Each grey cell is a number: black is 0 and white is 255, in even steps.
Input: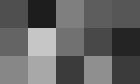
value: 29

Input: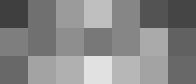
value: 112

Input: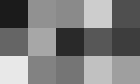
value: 145

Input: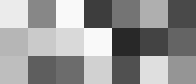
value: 135

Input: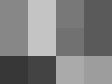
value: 196

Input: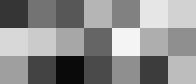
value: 115

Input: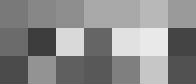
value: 135

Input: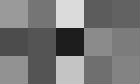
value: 117
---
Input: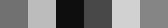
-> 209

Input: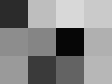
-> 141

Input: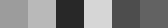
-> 77

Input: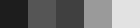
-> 226

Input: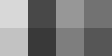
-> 194

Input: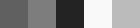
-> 187

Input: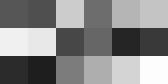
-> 181

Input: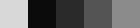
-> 139

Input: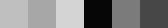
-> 123
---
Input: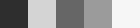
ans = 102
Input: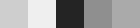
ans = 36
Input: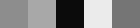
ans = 11
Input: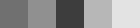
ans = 61
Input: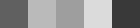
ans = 158
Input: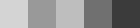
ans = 190
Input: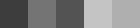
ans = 83
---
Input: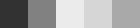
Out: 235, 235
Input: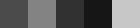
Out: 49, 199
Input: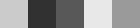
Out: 88, 232
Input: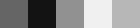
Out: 145, 240
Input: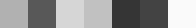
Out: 193, 250
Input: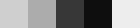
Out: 55, 237
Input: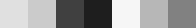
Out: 30, 246
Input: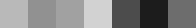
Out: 210, 210
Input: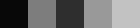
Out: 46, 194
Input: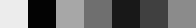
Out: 111, 236
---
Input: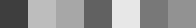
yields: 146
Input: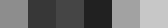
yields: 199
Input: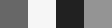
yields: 148
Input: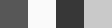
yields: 201
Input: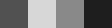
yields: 30
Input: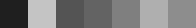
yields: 141
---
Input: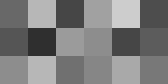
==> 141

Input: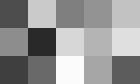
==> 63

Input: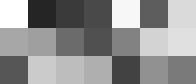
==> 86

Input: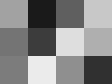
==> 124

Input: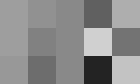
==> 152

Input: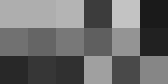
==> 40

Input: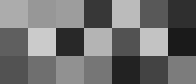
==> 82

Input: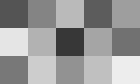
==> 120

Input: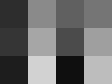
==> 29
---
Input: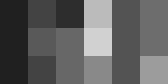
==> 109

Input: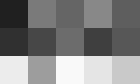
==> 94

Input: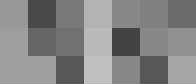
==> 107

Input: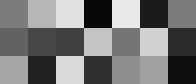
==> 124

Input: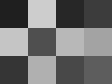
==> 60

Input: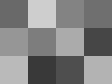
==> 111
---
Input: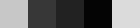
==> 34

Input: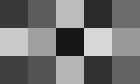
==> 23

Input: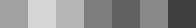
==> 125

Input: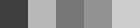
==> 118

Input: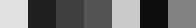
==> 84

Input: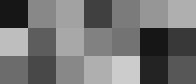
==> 129
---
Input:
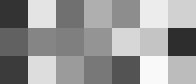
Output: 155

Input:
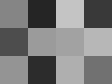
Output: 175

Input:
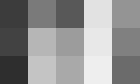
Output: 169

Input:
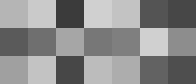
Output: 71

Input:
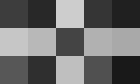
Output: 191

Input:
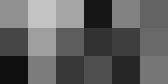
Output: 56

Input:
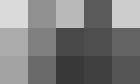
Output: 56
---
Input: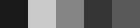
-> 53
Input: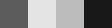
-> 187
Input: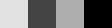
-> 173
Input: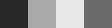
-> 232
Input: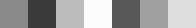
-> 159
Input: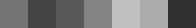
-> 172
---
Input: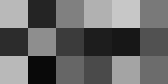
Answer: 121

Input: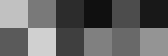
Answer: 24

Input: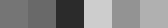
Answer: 176

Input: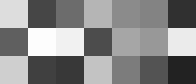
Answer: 48

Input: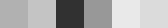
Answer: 219

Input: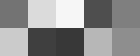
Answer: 127

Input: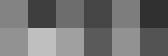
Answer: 48

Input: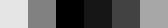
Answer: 167
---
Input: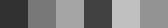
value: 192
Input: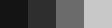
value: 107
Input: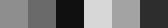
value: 163
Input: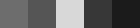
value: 55
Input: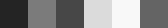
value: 248
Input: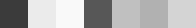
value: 177
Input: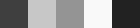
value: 249
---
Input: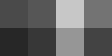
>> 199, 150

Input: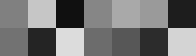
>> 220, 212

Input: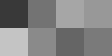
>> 196, 166

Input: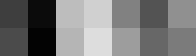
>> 221, 208

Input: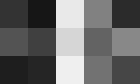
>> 239, 233

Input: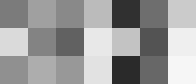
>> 246, 239

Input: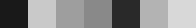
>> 216, 201
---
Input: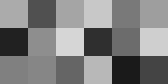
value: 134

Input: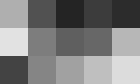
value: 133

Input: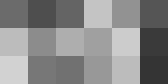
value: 119

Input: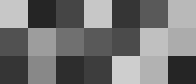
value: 136

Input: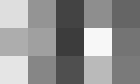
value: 134

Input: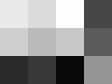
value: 56

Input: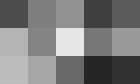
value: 166

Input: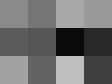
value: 99

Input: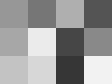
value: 215

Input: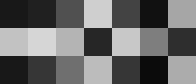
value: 54
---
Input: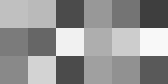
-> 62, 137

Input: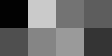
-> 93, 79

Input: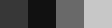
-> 199, 55

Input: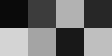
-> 39, 212

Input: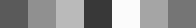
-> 117, 90

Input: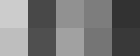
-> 50, 190

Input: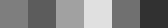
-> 49, 126
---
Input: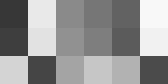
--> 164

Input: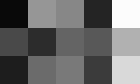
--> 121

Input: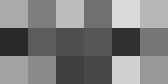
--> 63

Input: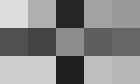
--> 31

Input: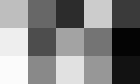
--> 225

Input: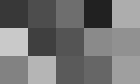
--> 90

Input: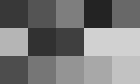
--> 148

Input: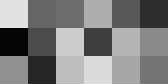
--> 189

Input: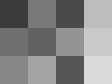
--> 86

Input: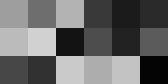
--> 202
